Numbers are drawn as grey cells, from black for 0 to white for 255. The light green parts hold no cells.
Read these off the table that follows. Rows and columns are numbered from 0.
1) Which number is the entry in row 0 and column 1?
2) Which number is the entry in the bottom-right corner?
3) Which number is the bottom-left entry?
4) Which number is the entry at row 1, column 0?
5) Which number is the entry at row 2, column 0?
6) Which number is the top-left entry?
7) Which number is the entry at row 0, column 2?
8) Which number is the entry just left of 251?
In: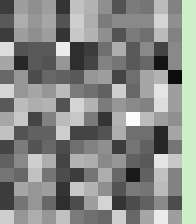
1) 158
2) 158
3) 206
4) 89
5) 60
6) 60
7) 143
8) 179

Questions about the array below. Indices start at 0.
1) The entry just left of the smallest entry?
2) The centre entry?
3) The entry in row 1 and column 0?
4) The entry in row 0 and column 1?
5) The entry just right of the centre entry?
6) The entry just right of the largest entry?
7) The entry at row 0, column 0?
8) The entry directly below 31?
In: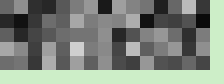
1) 82
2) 143
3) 39
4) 143
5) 39
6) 124
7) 103
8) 69

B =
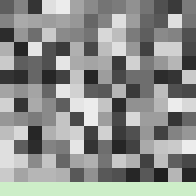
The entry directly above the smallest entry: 189
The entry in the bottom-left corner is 202
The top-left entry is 94
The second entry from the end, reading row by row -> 182
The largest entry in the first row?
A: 236
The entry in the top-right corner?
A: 123
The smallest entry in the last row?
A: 31
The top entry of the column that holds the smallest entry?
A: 80
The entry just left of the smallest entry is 88
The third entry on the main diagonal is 110
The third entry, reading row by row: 52
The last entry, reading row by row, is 38
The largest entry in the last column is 236
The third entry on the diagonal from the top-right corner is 138
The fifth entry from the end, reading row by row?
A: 38

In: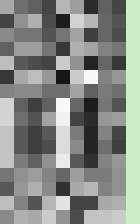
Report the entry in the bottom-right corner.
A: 203
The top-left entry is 169
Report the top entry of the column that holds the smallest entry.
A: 182
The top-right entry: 68
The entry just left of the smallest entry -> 151
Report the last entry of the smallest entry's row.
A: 151
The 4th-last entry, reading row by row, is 76
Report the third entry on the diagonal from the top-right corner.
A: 62
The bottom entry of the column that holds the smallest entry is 145
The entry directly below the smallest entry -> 110
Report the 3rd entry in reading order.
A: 96
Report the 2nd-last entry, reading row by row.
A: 195
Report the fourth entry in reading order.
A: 68
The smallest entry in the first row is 43
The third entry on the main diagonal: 117
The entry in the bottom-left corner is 138

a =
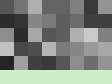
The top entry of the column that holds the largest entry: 57
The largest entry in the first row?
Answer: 175
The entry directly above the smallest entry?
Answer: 193
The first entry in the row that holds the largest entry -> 141
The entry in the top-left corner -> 86
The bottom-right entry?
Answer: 147
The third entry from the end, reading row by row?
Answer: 141
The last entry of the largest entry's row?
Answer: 128
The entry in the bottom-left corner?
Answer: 36
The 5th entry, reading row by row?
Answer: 100
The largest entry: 201
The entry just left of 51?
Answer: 43

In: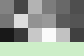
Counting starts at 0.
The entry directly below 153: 250
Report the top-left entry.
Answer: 131
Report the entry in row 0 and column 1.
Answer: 70
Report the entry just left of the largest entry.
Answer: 200
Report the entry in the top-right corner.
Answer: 78

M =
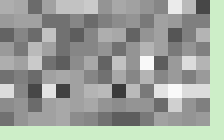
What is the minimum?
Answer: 59
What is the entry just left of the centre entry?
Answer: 168
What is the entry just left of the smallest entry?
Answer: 186
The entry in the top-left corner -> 174
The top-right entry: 71
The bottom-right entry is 154
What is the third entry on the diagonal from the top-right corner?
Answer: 85
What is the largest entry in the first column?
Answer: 220
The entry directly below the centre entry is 113
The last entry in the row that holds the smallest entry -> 220
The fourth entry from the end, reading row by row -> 161
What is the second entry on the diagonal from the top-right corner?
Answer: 127
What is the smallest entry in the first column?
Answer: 99
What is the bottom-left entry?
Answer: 113
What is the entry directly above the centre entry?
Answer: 148
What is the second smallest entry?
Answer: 65
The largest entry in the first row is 235
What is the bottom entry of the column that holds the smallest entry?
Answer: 93
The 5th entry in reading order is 194
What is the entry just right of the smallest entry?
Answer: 186
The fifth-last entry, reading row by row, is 121

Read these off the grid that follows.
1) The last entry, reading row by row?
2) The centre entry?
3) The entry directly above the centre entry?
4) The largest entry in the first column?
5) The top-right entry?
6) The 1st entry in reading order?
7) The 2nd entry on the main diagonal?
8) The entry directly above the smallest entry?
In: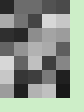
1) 24
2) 178
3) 141
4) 215
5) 74
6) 39
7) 115
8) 32

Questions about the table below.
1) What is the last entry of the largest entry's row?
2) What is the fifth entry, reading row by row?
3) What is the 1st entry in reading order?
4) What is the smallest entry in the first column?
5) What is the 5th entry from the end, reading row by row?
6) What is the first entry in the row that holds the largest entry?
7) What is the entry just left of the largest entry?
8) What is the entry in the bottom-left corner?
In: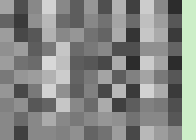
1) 44
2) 136
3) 164
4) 100
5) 157
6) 157
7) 107
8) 136

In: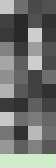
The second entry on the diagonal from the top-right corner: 81
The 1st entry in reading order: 199
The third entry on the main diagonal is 206
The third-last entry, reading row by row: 95
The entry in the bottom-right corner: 88
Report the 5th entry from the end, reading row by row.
110
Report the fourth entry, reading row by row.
81
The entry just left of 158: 57
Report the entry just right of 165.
95

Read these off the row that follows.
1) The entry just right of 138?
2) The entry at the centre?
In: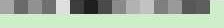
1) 178
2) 74

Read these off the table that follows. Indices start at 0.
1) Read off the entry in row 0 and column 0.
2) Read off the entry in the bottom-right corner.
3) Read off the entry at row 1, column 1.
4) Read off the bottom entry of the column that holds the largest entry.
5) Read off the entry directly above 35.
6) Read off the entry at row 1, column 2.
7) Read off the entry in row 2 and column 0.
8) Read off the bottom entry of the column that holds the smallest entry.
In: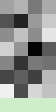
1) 162
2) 193
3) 35
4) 240
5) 178
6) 154
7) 141
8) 214
